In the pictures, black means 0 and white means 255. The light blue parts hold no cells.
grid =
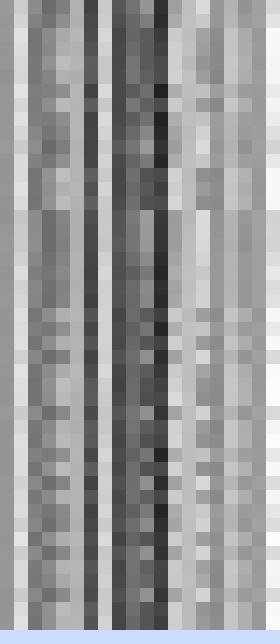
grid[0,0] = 153
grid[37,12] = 165
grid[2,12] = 202
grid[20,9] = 107
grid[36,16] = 180
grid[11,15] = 155
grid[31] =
[148, 222, 116, 144, 185, 179, 90, 205, 70, 108, 81, 69, 211, 189, 147, 140, 197, 176, 153, 251]
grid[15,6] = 79
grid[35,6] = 86
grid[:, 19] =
[214, 227, 248, 248, 245, 244, 234, 243, 235, 223, 211, 232, 248, 248, 247, 209, 212, 210, 220, 231, 219, 224, 246, 233, 248, 218, 249, 252, 251, 217, 244, 251, 232, 248, 220, 244, 230, 220, 251, 218, 244, 243, 218, 248, 250]
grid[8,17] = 157
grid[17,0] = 153
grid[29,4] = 136
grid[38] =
[149, 228, 114, 143, 174, 183, 79, 217, 68, 100, 85, 57, 204, 188, 158, 143, 196, 173, 151, 251]
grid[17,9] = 117
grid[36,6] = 67
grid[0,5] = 177
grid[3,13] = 192
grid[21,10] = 135
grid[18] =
[151, 209, 135, 113, 132, 178, 69, 208, 82, 109, 139, 45, 164, 189, 210, 152, 179, 152, 159, 220]
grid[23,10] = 116
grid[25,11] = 46
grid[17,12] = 157
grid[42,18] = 161
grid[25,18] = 160
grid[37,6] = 71
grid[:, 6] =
[68, 73, 76, 82, 94, 91, 67, 92, 67, 69, 69, 70, 95, 82, 95, 79, 73, 73, 69, 67, 70, 65, 84, 70, 84, 68, 77, 89, 92, 75, 92, 90, 72, 93, 67, 86, 67, 71, 79, 72, 86, 78, 76, 92, 84]
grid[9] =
[150, 213, 134, 117, 135, 181, 69, 211, 79, 106, 135, 41, 164, 186, 208, 155, 179, 154, 157, 223]
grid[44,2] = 115
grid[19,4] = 137
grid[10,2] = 141
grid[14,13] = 188
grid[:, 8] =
[88, 80, 71, 73, 72, 75, 75, 72, 75, 79, 90, 76, 71, 71, 76, 85, 86, 91, 82, 79, 85, 82, 70, 77, 73, 84, 69, 67, 74, 86, 75, 70, 76, 72, 80, 72, 78, 84, 68, 84, 71, 73, 81, 70, 69]
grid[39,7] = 200
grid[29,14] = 209
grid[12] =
[148, 218, 116, 147, 190, 179, 95, 202, 71, 111, 82, 75, 209, 186, 144, 138, 198, 178, 152, 248]

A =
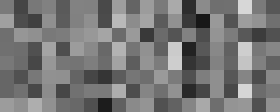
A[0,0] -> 122
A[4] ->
[120, 108, 71, 151, 118, 116, 126, 108, 163, 93, 148, 124, 206, 52, 70, 130, 101, 196, 128, 97]
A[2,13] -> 130
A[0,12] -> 170
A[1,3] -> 144
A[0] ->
[122, 69, 120, 129, 90, 130, 129, 73, 158, 100, 156, 122, 170, 45, 139, 111, 112, 215, 122, 87]
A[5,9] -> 118
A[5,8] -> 92
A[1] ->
[160, 77, 64, 144, 92, 129, 143, 75, 185, 140, 164, 91, 145, 57, 23, 153, 83, 157, 147, 112]
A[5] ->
[102, 81, 120, 145, 144, 100, 70, 53, 92, 118, 110, 154, 123, 80, 126, 143, 87, 133, 76, 137]
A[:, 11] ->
[122, 91, 107, 97, 124, 154, 112, 81]
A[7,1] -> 144
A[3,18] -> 120
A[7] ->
[156, 144, 174, 145, 110, 104, 80, 28, 96, 138, 148, 81, 98, 133, 169, 110, 148, 151, 80, 145]
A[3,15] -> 136
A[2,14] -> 77
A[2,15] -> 148
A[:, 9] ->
[100, 140, 154, 117, 93, 118, 77, 138]
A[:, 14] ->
[139, 23, 77, 88, 70, 126, 70, 169]
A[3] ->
[112, 110, 80, 164, 78, 156, 137, 104, 179, 117, 145, 97, 203, 34, 88, 136, 97, 206, 120, 134]
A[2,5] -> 144
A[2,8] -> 107

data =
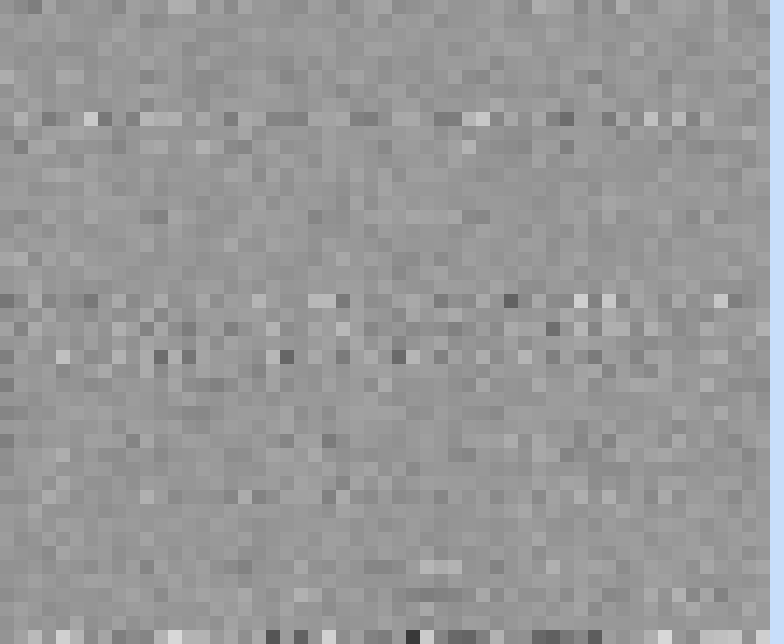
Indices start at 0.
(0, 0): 148
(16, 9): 158
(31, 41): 135
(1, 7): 147
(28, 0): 149
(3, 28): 153
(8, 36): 167
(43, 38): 157
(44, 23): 157
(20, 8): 150
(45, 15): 154
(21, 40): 137
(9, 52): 155
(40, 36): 149
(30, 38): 156
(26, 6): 156
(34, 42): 141
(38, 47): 154
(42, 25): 159
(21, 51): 198
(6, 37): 150
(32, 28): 148
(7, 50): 157
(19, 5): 150
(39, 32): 149
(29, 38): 156
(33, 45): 152
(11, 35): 150
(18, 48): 153
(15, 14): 150
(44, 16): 162
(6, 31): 148
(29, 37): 159
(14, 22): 155
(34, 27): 163
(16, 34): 161
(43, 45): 151
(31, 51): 146
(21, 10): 150
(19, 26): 146
